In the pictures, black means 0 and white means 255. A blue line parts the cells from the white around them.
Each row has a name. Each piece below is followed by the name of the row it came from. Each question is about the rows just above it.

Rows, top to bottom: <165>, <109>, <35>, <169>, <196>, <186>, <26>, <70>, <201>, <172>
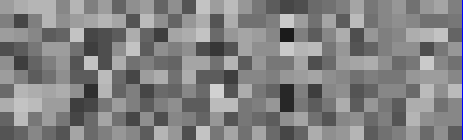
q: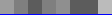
<70>
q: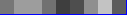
<169>
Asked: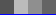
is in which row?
<109>
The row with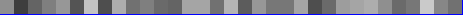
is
<196>

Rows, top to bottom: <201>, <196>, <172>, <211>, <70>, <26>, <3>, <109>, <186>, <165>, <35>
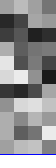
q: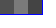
<70>
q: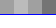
<201>
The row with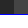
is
<196>
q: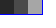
<3>
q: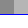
<186>
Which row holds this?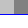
<35>

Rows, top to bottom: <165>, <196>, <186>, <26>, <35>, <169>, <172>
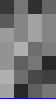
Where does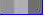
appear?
<26>
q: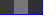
<165>
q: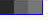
<172>
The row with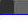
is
<165>
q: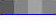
<196>
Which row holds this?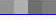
<26>
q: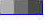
<169>

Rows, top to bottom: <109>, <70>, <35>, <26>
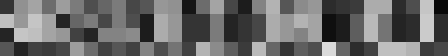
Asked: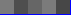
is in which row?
<109>
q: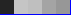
<35>
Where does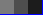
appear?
<70>
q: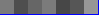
<109>
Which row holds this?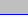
<26>
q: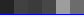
<26>

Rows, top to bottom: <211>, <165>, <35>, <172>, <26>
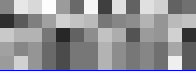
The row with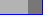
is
<35>
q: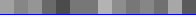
<172>
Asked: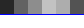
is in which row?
<35>
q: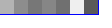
<26>
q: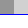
<35>
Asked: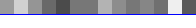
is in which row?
<26>
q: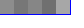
<172>

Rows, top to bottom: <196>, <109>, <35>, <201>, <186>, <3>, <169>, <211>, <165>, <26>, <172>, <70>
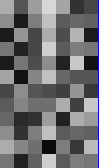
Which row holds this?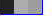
<165>
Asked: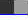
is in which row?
<165>
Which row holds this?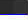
<165>
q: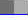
<211>

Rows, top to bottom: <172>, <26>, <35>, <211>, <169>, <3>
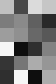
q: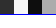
<3>
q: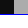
<3>
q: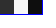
<3>
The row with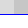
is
<172>

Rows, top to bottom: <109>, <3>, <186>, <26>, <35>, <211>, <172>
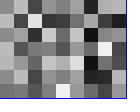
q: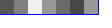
<172>
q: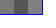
<172>
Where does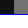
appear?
<35>

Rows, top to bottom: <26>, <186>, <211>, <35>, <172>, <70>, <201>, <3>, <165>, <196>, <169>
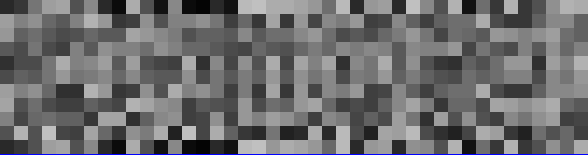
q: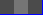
<35>
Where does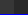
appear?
<196>
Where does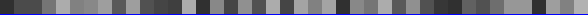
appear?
<172>
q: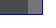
<172>
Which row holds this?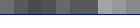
<211>

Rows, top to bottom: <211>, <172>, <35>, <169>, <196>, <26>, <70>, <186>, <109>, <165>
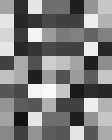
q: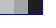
<196>
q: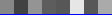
<165>
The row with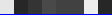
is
<169>
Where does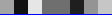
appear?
<109>
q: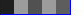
<26>
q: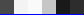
<70>
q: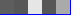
<165>

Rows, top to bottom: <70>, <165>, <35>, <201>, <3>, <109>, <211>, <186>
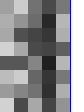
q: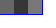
<109>
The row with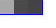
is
<201>
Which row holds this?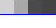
<201>
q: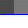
<70>
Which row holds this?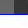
<109>

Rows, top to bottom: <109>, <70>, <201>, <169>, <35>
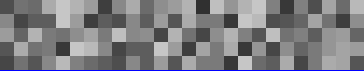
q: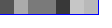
<70>
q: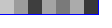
<169>
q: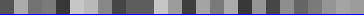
<169>
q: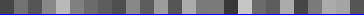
<35>
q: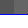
<70>
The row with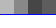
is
<169>
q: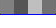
<201>

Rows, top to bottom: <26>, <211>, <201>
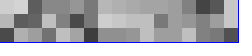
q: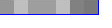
<201>
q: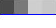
<211>

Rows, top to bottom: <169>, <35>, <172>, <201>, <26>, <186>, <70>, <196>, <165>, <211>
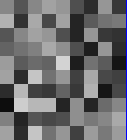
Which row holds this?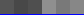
<165>
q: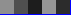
<201>
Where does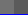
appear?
<26>
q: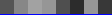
<169>

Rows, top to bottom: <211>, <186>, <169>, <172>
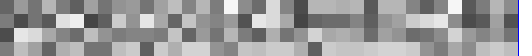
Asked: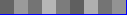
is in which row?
<169>
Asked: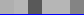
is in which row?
<211>
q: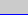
<172>
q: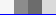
<211>
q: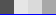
<186>
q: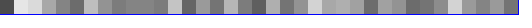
<169>

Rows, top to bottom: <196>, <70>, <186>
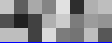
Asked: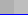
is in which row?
<196>
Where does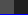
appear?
<70>
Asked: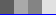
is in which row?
<196>
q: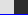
<196>

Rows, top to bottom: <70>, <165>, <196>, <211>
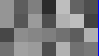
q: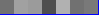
<211>
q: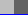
<70>
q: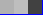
<165>

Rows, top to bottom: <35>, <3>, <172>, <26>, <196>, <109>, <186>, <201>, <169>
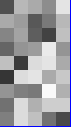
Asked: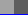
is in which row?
<172>
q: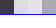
<196>
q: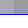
<3>

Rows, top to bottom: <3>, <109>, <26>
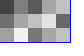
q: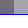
<109>
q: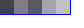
<3>
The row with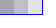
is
<109>
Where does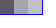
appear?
<3>
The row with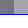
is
<26>
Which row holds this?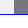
<26>

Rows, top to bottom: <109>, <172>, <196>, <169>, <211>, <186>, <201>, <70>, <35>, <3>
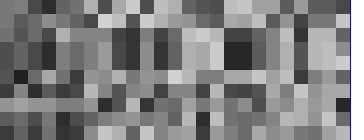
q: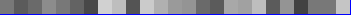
<172>
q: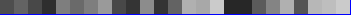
<211>
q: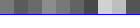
<172>
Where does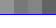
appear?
<35>
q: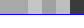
<186>

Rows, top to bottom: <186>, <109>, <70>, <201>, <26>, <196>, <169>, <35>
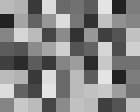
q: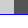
<201>
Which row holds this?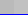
<169>

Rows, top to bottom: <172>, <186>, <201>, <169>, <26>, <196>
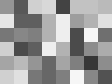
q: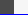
<201>
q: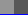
<172>
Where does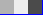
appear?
<201>
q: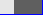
<186>
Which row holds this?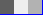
<169>
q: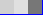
<196>
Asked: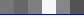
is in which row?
<196>

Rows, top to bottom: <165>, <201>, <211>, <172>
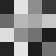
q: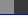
<165>
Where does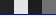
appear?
<172>
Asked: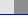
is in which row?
<165>
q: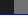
<172>

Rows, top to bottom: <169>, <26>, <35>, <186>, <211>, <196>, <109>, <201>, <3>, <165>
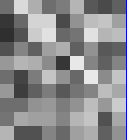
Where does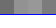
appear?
<201>
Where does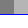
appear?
<169>
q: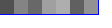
<165>

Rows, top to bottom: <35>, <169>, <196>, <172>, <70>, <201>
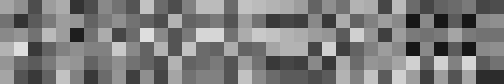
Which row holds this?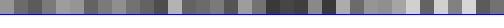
<70>
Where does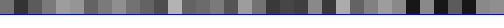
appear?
<169>
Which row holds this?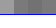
<196>

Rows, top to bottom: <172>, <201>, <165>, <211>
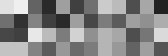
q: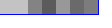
<211>
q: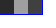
<172>

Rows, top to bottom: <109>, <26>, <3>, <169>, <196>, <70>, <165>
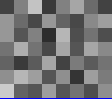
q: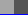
<169>
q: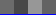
<26>
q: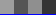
<70>
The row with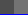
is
<3>
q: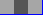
<169>
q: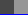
<26>
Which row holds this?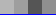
<70>

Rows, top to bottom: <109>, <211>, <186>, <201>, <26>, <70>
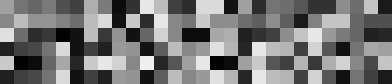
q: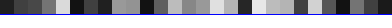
<70>
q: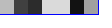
<109>
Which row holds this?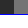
<109>
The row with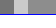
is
<211>

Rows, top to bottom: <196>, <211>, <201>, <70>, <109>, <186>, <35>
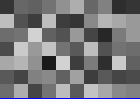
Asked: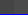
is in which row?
<186>
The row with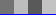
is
<35>

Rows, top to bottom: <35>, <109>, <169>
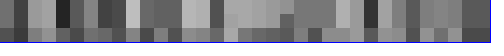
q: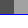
<109>
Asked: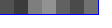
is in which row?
<169>
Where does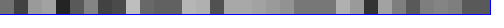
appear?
<35>

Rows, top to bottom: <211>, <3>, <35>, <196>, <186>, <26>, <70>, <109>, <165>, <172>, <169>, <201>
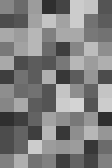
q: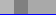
<35>
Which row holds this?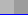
<186>
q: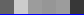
<169>
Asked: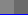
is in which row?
<211>

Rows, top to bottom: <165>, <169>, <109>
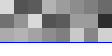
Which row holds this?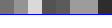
<169>
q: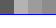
<165>
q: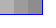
<165>
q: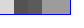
<169>
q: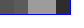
<169>

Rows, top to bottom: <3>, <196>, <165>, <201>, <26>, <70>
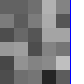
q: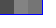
<201>
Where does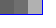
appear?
<3>
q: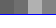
<3>

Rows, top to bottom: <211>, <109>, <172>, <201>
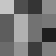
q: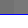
<109>
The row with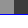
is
<201>

